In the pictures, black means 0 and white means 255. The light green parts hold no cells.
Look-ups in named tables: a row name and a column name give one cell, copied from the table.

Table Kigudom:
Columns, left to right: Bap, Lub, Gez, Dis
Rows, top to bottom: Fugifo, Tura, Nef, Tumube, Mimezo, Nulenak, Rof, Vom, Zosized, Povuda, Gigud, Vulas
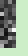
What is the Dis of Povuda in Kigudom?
109
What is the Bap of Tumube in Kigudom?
190
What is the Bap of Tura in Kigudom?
83
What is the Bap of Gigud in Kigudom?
136
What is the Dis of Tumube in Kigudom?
101
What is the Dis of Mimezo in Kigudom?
50
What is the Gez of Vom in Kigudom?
153
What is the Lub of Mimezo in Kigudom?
75
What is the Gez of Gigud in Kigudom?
51

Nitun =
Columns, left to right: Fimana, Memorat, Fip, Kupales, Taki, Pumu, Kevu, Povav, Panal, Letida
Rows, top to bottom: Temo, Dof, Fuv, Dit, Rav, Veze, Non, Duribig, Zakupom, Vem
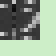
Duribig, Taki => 56
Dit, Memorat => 56
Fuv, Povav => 150
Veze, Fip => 54
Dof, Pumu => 56
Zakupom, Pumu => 54
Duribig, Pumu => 121
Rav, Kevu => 57
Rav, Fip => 54
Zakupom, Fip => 58
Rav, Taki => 53
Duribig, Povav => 97
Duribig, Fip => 55
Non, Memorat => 53
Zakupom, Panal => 52
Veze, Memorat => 55

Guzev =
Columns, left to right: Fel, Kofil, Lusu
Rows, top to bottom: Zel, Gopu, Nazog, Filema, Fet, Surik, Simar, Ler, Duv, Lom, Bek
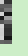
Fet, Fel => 26
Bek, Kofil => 95
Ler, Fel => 207
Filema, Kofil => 22
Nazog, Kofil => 117
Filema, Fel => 211
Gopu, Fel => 96
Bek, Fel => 100
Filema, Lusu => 22
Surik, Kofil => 108
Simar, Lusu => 57
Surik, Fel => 90
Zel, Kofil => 51

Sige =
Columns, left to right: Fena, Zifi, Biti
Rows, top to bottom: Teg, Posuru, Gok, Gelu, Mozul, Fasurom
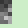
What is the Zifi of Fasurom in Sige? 107
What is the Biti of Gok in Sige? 167
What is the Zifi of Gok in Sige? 91
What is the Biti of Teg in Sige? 64
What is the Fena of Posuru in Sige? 78
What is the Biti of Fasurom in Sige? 166
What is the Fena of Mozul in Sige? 120
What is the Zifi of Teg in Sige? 72
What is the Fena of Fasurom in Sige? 110
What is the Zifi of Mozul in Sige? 195

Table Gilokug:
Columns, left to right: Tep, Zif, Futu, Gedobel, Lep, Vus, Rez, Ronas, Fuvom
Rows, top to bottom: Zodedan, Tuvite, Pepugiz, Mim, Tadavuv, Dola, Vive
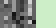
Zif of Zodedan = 189
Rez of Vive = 107
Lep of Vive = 81
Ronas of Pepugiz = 200
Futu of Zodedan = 101
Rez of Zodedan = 93
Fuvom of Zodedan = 97
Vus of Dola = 98
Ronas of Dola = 198
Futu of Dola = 101
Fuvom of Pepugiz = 97
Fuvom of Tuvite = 97
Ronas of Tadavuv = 65
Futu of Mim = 118
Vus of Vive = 56
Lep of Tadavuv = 93
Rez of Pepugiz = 107

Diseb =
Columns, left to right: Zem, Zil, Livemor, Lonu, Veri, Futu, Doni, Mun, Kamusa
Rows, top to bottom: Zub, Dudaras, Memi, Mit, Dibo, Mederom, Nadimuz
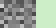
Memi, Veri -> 141
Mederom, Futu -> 71
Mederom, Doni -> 139
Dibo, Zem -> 118
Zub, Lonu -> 139
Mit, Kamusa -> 75
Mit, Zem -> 139
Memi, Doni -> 118
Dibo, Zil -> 163
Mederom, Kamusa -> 103

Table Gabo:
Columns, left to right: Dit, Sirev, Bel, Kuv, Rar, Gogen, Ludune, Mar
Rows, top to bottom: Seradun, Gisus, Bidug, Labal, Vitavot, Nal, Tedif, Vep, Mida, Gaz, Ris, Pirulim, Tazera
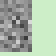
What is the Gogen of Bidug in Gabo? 178
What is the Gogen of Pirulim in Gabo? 86
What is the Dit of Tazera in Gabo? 159
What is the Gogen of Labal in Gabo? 131
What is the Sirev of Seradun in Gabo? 115
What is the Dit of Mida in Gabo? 161
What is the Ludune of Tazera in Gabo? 146
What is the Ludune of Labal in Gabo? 154
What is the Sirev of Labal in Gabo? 137
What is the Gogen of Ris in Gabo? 129
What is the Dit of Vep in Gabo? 120
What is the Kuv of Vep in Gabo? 136
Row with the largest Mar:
Nal

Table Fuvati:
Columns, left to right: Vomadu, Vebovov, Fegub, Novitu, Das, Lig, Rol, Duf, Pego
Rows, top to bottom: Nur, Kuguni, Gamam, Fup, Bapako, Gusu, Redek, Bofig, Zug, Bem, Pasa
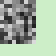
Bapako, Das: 147
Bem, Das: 52
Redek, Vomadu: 218
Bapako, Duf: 140
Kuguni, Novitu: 133
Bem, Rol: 66
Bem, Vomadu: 53
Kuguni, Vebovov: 74
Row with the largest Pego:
Pasa

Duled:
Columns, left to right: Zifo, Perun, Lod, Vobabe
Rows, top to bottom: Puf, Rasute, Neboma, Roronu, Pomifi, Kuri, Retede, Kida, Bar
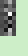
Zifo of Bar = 85
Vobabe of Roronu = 36
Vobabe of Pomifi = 95
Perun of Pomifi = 108
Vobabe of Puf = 82
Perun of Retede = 81
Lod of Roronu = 248
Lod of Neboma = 114
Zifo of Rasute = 79
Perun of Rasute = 56
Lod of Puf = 172
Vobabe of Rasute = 69
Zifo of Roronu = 70
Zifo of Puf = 87
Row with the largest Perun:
Neboma

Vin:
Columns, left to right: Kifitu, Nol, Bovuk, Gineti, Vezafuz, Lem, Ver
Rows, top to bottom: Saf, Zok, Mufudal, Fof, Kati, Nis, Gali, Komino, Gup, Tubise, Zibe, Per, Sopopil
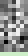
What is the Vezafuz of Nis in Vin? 219
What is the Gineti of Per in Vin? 99
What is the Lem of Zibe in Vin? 44
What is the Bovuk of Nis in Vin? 154
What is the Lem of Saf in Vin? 162
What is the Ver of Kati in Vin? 164
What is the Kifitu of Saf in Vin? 108
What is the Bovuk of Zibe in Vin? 113
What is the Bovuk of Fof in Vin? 157
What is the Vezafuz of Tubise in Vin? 128
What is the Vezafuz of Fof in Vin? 253
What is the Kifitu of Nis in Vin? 135
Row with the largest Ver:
Nis

